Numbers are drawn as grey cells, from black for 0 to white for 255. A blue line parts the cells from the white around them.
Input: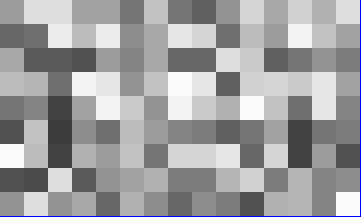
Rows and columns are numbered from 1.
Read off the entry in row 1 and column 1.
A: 155
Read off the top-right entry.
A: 222
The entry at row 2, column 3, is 236
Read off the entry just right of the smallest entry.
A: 140
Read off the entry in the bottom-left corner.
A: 148
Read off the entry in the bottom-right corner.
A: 251
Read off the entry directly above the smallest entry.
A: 66
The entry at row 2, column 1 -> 103
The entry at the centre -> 243
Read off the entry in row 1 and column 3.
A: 222
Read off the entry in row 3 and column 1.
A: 169
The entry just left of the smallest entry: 194
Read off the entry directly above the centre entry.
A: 251
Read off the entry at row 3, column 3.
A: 90
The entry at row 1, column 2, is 222
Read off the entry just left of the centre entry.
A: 148

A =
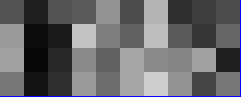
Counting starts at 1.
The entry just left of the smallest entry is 161
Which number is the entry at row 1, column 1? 83
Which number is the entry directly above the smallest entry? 12
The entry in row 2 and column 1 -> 153
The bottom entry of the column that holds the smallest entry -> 19
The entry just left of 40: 6
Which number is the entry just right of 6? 40
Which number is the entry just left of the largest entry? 167
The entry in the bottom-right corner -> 118
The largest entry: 207
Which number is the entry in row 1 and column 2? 32
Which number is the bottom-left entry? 118

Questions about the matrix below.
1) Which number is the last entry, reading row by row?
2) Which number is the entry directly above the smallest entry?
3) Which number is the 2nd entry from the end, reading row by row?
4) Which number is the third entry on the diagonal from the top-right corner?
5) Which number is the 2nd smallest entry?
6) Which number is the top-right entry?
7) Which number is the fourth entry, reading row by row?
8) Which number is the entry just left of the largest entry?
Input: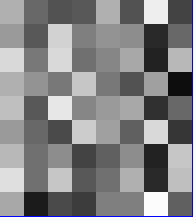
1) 96
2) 184
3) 252
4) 168
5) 27
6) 67
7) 88
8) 127

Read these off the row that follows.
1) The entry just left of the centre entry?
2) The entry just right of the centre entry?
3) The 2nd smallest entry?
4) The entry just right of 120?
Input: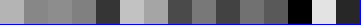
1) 165
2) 120
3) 39
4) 66

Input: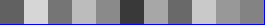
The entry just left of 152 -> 201
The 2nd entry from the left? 214
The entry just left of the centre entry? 138

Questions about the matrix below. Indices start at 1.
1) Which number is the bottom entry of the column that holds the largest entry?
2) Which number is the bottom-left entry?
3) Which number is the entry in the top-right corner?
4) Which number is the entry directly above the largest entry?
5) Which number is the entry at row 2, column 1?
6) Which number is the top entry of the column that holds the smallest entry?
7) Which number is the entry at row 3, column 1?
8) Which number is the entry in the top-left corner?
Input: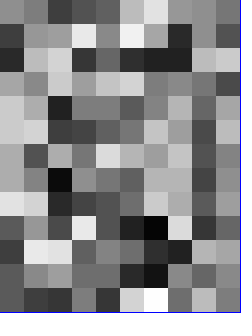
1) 254
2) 90
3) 118
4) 18
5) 62
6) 226
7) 41
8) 143

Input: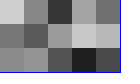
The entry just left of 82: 148
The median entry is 134
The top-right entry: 112
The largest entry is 206

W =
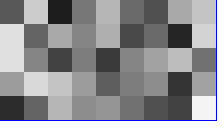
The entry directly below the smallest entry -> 169
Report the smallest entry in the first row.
29
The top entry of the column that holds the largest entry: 196
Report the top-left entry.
88
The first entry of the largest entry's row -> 44
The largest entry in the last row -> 244
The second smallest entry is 37
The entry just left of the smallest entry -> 204
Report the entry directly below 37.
189
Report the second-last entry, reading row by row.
66
